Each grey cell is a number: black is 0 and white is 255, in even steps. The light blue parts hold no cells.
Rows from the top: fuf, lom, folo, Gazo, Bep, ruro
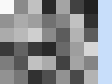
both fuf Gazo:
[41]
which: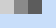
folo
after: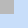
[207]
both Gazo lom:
[158]
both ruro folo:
[179]
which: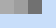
lom

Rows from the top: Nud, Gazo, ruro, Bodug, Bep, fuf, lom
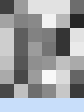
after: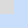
[101]
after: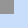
[192]
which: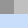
Bep
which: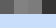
ruro
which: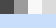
fuf

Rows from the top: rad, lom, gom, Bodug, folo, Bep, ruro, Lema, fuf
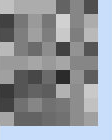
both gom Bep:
[160]
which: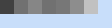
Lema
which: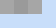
folo

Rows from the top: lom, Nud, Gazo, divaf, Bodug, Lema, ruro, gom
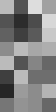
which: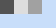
lom
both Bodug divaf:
[187]
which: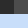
Nud
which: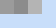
ruro
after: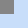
[103]

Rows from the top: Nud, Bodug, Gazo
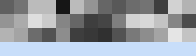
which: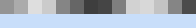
Bodug
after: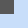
[108]

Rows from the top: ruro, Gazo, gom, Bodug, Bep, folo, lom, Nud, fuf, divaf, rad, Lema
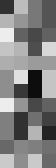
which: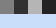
divaf
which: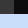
lom
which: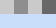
Lema
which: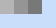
Gazo
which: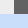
gom

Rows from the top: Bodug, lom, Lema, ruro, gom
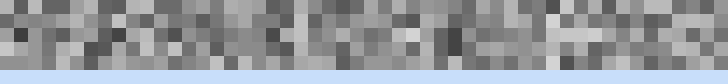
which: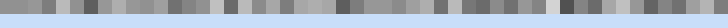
gom
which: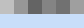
gom

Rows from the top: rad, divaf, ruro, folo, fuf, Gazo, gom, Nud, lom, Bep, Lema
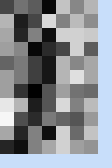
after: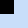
[85]
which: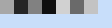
Bep
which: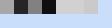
ruro
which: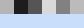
Nud
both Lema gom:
[159]
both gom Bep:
[106]

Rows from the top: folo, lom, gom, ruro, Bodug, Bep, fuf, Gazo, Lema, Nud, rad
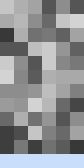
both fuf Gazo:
[149]
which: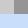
ruro
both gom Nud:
[163]
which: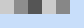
Bodug
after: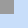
[149]

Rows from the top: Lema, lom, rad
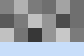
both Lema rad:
[123]
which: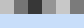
rad
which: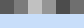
lom
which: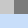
rad

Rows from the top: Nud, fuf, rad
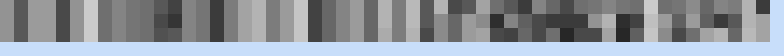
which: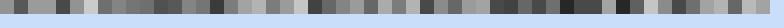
rad
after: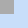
[124]
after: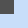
[88]
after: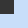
[132]

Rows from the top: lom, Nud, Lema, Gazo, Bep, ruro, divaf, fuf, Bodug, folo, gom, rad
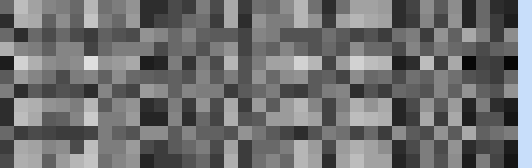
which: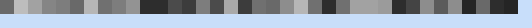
lom
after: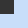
[125]
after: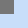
[91]
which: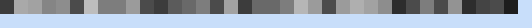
gom
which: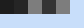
Bep
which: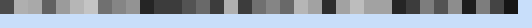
rad

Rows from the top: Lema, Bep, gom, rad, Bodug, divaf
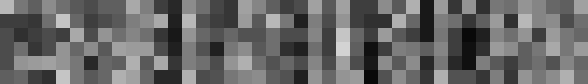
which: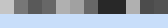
divaf
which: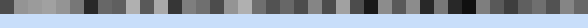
Bodug
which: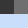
Bep
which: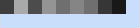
gom
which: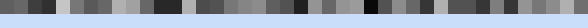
divaf
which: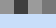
gom
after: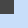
[54]

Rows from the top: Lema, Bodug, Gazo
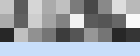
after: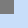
[72]
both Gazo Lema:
[192]

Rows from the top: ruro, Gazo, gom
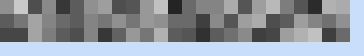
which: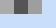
ruro
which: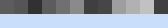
gom
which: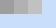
gom
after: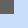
[152]

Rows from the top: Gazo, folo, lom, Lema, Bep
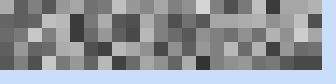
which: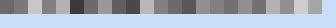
lom
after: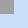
[191]
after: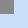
[166]
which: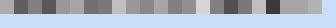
Gazo

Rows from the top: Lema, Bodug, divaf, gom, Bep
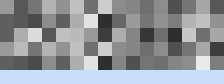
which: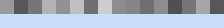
Lema
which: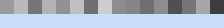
gom

